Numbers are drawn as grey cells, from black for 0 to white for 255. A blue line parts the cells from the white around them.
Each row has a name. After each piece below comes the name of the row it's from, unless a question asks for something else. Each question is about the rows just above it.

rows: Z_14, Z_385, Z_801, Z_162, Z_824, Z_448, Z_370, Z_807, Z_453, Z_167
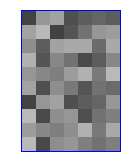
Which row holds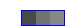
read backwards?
Z_162
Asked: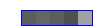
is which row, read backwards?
Z_14
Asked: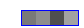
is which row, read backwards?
Z_448
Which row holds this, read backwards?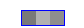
Z_453
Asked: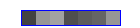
Z_370

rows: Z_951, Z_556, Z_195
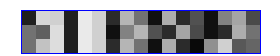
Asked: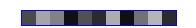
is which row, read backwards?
Z_951
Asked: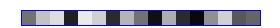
Z_195
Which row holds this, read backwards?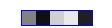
Z_556
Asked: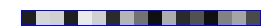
Z_951

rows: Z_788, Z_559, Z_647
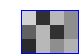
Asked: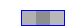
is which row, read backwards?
Z_647
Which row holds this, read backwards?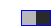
Z_647
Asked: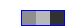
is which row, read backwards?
Z_788
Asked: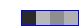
Z_647
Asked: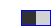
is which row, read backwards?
Z_788

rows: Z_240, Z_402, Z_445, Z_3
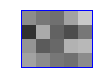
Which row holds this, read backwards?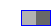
Z_445
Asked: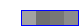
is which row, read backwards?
Z_240

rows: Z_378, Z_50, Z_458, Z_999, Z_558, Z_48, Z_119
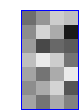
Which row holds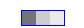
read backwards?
Z_999
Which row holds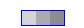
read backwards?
Z_48
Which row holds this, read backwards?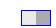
Z_558

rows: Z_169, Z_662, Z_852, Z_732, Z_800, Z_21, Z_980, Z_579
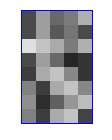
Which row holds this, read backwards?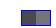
Z_662
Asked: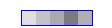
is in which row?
Z_852
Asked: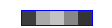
Z_800
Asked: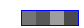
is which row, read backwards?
Z_662
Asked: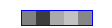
Z_21

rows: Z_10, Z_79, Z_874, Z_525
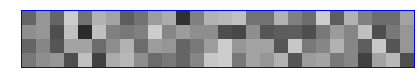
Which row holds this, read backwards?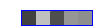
Z_525
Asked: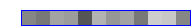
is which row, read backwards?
Z_525
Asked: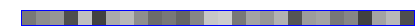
Z_525
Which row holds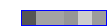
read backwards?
Z_874
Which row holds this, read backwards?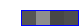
Z_79
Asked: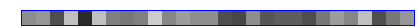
Z_79

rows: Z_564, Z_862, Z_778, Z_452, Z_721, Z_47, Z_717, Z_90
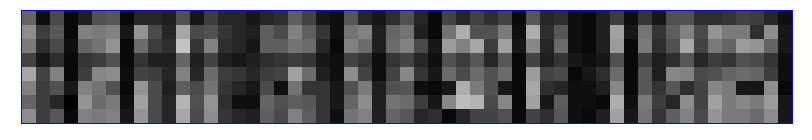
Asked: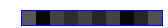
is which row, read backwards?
Z_564
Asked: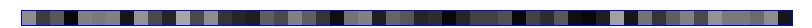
Z_90
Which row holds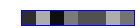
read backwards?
Z_862
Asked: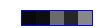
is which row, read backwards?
Z_778
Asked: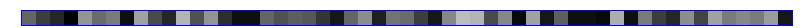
Z_717

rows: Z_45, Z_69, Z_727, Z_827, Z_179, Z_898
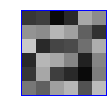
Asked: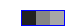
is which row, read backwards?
Z_827
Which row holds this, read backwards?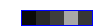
Z_179
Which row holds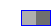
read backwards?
Z_727
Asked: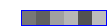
Z_898

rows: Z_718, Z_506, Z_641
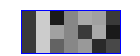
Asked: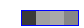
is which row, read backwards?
Z_718
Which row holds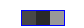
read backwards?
Z_641
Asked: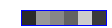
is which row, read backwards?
Z_641
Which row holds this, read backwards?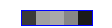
Z_718
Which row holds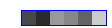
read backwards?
Z_641
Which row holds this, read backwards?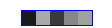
Z_506

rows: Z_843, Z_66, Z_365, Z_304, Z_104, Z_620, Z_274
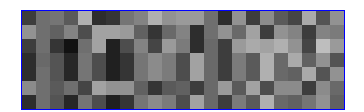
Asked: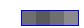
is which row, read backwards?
Z_620
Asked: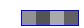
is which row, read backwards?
Z_104

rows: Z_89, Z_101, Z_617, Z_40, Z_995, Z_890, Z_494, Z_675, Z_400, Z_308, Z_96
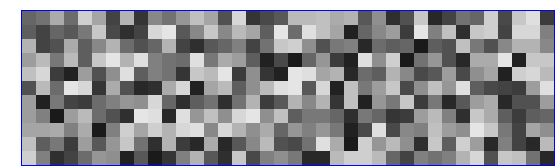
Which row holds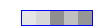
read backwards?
Z_675
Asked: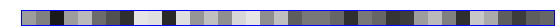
Z_675
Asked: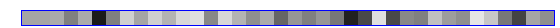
Z_400
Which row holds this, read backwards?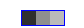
Z_308
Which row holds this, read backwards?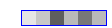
Z_40

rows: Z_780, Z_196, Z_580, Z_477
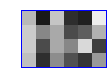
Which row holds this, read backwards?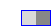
Z_580
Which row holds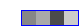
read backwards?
Z_580
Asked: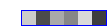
Z_580
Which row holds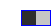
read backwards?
Z_780

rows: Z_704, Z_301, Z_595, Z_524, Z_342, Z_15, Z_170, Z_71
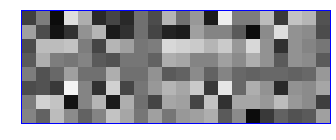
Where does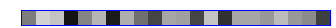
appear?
Z_170
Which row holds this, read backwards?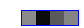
Z_301
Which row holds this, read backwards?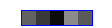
Z_71
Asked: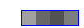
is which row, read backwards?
Z_342
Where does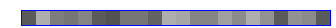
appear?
Z_524
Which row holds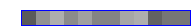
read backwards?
Z_524
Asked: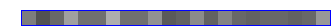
Z_342

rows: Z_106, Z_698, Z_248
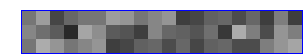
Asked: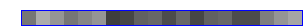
Z_248
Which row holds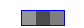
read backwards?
Z_698
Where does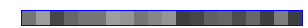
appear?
Z_106
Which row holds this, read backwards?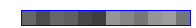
Z_106
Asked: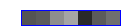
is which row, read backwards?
Z_698

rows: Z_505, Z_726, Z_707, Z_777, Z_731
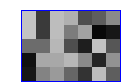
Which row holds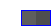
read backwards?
Z_505
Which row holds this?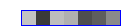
Z_505
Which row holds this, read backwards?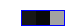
Z_726

